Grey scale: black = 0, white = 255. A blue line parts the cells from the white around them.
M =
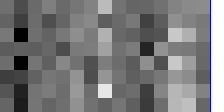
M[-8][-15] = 111
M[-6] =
[120, 1, 111, 99, 120, 142, 123, 177, 104, 97, 79, 84, 200, 176, 124]
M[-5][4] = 77
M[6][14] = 130
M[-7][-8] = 93
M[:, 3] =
[127, 79, 99, 103, 96, 118, 124, 101]
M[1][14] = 121
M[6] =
[85, 33, 116, 124, 109, 153, 109, 231, 103, 109, 62, 133, 182, 169, 130]
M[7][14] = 103
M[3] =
[92, 96, 94, 103, 77, 122, 125, 161, 113, 124, 36, 146, 124, 121, 106]
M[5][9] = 95
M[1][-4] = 93
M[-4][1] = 3
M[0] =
[111, 76, 106, 127, 106, 118, 130, 187, 115, 101, 102, 113, 131, 138, 140]
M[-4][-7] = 108
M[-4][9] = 91
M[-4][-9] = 80
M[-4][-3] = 200
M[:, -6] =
[101, 120, 97, 124, 91, 95, 109, 95]
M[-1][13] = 191
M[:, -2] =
[138, 130, 176, 121, 158, 140, 169, 191]
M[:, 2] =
[106, 108, 111, 94, 117, 98, 116, 117]

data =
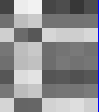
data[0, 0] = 67
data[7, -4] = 210
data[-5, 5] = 121
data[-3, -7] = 86
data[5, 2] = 227
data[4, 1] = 187
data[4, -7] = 111
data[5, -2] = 81
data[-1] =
[213, 101, 102, 210, 215, 222, 207]
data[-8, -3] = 77
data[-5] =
[118, 189, 200, 110, 116, 121, 114]
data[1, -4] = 115
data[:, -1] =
[76, 116, 215, 114, 118, 87, 123, 207]
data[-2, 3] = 114
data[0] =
[67, 236, 242, 70, 77, 55, 76]
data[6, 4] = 117

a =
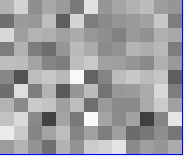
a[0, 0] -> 178
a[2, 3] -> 175
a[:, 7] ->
[150, 138, 143, 139, 162, 132, 116, 154, 164, 126, 210]
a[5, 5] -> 248
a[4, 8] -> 158
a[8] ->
[194, 218, 137, 67, 164, 120, 248, 164, 139, 162, 63, 133, 229]
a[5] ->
[135, 82, 189, 199, 185, 248, 99, 132, 188, 200, 188, 198, 94]
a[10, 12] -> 171
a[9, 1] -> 202
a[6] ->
[110, 222, 126, 179, 90, 150, 188, 116, 152, 155, 170, 216, 125]
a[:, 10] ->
[188, 162, 145, 174, 138, 188, 170, 170, 63, 119, 159]
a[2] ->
[216, 159, 179, 175, 160, 171, 151, 143, 130, 153, 145, 175, 168]
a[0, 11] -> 157
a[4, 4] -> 126
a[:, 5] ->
[121, 212, 171, 186, 190, 248, 150, 189, 120, 132, 147]
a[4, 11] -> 176
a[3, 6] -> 171
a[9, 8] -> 159
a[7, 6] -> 111
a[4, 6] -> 201
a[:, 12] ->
[150, 125, 168, 125, 153, 94, 125, 161, 229, 118, 171]
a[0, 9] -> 177

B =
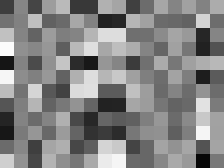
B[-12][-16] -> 62
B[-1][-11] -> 118
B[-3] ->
[23, 122, 150, 104, 155, 100, 50, 59, 44, 119, 143, 145, 95, 127, 245, 161]
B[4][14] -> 174
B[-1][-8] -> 245
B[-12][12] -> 132
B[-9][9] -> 173
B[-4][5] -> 73
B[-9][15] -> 82
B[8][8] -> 91
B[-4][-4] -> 107
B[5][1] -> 141
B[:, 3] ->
[157, 97, 156, 151, 145, 152, 88, 99, 132, 104, 165, 179]
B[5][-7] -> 160
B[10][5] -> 71
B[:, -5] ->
[166, 107, 139, 101, 171, 109, 106, 118, 151, 145, 164, 135]
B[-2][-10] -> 94
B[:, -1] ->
[172, 109, 133, 82, 184, 91, 108, 123, 162, 161, 164, 120]
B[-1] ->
[207, 146, 70, 179, 142, 118, 169, 235, 245, 106, 103, 135, 169, 153, 7, 120]
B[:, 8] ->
[165, 38, 221, 190, 133, 200, 91, 35, 91, 44, 201, 245]
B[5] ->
[246, 141, 128, 152, 98, 176, 221, 182, 200, 160, 127, 109, 163, 126, 29, 91]
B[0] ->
[62, 134, 69, 157, 186, 56, 56, 177, 165, 64, 108, 166, 132, 161, 130, 172]
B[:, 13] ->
[161, 98, 153, 118, 160, 126, 108, 105, 138, 127, 166, 153]
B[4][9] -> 59
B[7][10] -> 156
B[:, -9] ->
[177, 33, 221, 167, 150, 182, 91, 34, 102, 59, 212, 235]
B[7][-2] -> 226
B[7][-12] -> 120
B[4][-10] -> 24
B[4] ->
[21, 131, 75, 145, 197, 43, 24, 150, 133, 59, 112, 171, 119, 160, 174, 184]
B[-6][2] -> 213
